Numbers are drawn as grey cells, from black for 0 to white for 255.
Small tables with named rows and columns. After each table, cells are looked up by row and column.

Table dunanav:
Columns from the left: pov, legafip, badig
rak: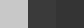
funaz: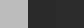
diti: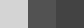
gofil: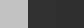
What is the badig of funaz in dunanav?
44
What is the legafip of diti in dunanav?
82
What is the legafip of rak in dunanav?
58
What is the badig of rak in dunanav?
52
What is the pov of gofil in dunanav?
194
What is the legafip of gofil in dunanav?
49
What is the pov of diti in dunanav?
212
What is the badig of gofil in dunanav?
47
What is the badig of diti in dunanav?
67
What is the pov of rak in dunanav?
200
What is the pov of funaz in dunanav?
188
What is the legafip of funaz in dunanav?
42

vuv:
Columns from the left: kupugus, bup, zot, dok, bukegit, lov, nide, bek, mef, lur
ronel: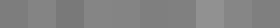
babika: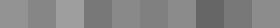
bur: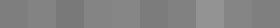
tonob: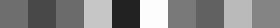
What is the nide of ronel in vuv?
128
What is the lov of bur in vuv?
124
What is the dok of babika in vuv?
120
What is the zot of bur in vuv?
121
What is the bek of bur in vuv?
147
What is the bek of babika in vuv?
102
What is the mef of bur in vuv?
133
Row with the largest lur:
babika

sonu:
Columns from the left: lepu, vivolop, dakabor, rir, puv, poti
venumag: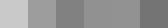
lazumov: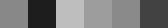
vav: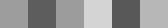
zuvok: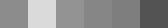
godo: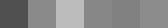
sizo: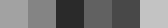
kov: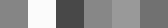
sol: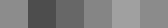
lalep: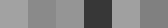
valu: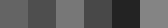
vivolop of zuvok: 218
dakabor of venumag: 129
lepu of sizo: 162
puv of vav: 88
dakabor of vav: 156
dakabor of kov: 72
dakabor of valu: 119
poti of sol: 139
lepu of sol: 140
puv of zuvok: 126

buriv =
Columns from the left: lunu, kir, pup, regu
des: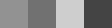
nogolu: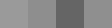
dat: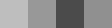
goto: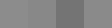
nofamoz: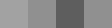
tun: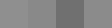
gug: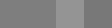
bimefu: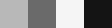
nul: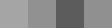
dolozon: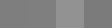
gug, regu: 120
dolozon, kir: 127
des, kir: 113
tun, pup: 112
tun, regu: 139
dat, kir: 152
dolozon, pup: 146
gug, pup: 148
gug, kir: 126
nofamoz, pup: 94
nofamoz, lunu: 162
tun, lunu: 143
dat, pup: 75
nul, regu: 144
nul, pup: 92
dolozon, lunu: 126
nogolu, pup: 101
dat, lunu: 190
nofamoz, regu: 144
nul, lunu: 165
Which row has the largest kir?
dat

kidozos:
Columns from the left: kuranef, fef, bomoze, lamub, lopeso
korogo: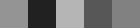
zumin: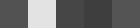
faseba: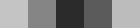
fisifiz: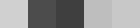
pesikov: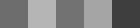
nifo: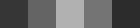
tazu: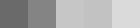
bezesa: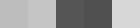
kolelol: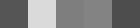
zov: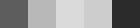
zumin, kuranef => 82
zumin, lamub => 62
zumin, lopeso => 84
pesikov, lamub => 165
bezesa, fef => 197
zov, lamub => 205
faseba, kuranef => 196
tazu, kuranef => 106
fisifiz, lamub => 190
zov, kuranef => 93
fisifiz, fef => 76
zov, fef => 184

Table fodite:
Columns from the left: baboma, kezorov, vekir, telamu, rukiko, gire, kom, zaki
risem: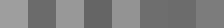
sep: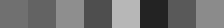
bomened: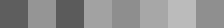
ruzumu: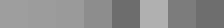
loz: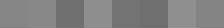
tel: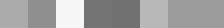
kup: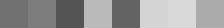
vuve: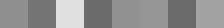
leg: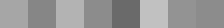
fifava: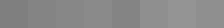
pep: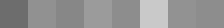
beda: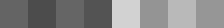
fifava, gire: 143
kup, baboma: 113
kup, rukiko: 99
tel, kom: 156
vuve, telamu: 108
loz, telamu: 142
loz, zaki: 132
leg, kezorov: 134
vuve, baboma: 143
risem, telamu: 101
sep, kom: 89
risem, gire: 110
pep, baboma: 109
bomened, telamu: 162
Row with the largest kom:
kup

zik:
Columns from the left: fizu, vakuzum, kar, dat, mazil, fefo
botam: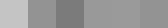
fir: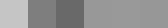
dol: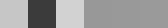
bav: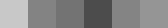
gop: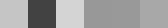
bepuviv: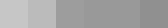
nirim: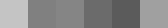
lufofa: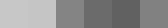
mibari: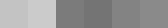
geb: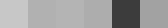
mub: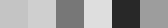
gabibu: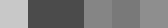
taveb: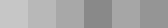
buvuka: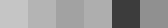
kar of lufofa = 132
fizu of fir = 197
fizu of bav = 200
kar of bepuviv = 157
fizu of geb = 199
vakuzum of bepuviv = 187
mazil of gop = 153
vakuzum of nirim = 128
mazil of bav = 132
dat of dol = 152
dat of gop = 152
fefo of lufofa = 129
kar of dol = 210
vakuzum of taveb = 184
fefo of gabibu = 142
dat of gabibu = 133
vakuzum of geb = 177
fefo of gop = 168
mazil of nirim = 91
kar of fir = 105
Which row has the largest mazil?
taveb

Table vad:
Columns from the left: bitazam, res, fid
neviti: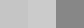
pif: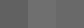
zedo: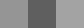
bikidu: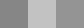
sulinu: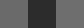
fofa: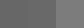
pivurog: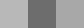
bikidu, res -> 194
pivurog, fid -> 168
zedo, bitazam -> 149
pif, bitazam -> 97
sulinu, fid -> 110
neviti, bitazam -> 197

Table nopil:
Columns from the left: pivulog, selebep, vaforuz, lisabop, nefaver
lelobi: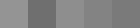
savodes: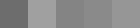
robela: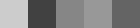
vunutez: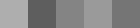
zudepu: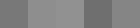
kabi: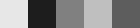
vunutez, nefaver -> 117
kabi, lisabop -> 191
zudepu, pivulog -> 120
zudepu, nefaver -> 133
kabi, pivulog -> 231
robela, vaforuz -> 134
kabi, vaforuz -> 128
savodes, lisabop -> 138
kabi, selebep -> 29
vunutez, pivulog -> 174
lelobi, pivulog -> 148
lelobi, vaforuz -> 142
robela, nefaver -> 100
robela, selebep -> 65
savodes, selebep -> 160
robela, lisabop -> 152

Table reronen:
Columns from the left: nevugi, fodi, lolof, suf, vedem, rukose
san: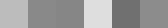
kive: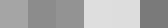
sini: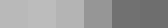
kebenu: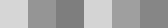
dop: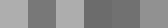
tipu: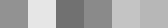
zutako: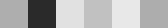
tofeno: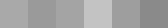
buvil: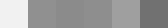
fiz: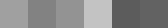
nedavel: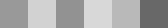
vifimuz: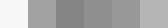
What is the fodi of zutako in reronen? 42
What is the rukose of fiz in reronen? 98
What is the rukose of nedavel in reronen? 104
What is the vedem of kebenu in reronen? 159
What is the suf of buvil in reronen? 142
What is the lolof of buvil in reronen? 139
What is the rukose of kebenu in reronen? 134
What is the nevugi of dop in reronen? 174
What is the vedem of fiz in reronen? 92
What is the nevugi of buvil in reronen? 241
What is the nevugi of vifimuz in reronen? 247
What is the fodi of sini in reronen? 188
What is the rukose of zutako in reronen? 173
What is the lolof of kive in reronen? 147
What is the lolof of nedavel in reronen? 146
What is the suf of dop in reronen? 108

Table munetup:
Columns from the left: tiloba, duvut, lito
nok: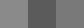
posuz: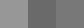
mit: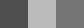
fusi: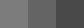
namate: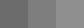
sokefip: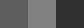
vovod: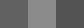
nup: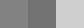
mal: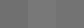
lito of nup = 207
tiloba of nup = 130
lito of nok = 121
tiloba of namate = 108
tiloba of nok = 138
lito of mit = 117
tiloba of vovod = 97
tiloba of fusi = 124
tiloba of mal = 112
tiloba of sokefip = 94
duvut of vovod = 139
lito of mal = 115
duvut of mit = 187
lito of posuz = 120
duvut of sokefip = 129
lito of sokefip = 48
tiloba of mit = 78
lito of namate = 143
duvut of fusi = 100
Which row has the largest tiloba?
posuz

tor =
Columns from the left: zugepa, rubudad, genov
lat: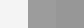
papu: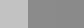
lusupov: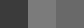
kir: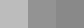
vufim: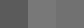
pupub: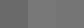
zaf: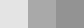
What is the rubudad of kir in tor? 147
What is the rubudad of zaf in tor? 169
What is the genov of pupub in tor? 117
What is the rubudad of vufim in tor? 120
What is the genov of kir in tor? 137
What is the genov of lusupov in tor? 105
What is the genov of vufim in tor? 113
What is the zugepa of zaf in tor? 228
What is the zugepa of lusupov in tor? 59
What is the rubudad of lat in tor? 156
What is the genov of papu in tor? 138
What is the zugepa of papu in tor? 194
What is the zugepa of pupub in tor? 106
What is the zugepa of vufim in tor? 91
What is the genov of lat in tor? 151
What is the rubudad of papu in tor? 139
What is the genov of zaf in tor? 147
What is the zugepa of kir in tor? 188
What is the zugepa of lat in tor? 244
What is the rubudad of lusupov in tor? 123

